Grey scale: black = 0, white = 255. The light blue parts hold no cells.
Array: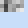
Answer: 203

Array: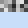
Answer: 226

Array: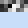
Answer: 102

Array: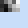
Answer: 95

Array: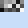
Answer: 23

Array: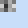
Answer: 174
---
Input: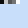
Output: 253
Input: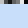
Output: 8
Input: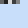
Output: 129
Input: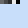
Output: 3
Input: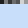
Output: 153
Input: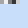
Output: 210
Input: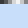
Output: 132
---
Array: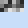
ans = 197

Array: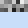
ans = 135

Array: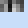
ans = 202

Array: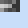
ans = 67

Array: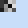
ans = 139

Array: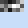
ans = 128

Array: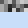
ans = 59

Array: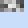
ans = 108

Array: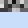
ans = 186

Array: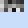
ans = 19
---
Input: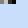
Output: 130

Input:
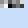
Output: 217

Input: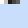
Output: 194

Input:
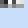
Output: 238

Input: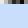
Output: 188

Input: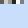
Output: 208
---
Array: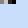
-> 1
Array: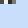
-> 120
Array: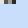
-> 43
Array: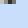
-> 113
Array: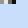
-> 16
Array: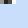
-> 250
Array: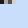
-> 210
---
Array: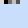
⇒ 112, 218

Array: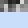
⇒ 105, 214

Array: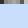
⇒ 167, 195

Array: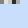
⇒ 201, 226

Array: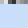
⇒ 52, 228

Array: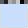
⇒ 144, 200

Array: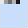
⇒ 108, 231

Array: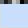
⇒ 198, 198
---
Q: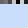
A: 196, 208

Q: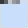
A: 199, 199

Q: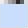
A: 138, 236

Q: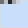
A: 41, 208

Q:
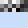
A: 49, 253

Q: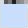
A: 32, 219

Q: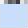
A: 118, 240

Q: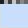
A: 195, 195

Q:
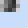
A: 72, 213
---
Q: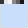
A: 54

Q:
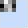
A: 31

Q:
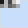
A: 69

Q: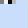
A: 127

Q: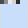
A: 75

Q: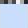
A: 51

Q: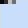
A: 48

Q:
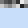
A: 50

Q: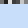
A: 60
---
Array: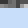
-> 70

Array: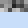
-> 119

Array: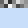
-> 218

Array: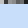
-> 94

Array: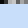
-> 96

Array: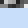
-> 31

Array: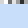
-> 155

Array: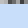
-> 163

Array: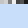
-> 67
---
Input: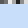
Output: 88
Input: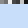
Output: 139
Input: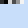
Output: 47
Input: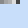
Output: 137
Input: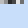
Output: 189
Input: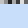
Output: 194
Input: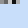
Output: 146
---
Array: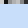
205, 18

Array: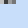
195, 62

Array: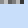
194, 55

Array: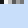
245, 23

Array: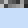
199, 40

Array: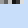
221, 19
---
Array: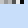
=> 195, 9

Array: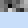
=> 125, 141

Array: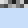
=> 223, 211

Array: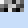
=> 244, 139

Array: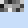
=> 221, 165

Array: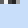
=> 95, 161
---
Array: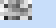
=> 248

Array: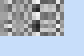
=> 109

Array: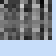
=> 60

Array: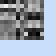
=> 99

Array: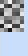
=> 159
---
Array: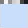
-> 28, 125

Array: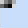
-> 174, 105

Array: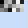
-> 34, 133

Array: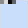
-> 98, 140

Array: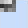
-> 101, 175

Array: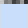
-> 51, 198

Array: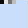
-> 190, 9

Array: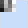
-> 254, 19

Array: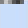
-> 103, 130

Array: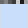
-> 163, 104
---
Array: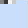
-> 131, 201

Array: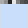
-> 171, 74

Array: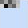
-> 110, 198

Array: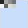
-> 35, 208

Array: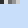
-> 46, 206

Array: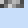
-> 196, 90

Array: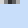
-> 213, 171

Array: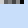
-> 206, 7

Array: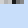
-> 208, 136

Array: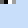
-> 99, 159
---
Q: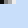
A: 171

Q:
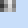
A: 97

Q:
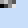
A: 88

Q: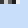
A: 99

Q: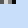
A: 134

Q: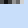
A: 77

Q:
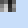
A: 54

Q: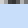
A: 89

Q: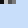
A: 122
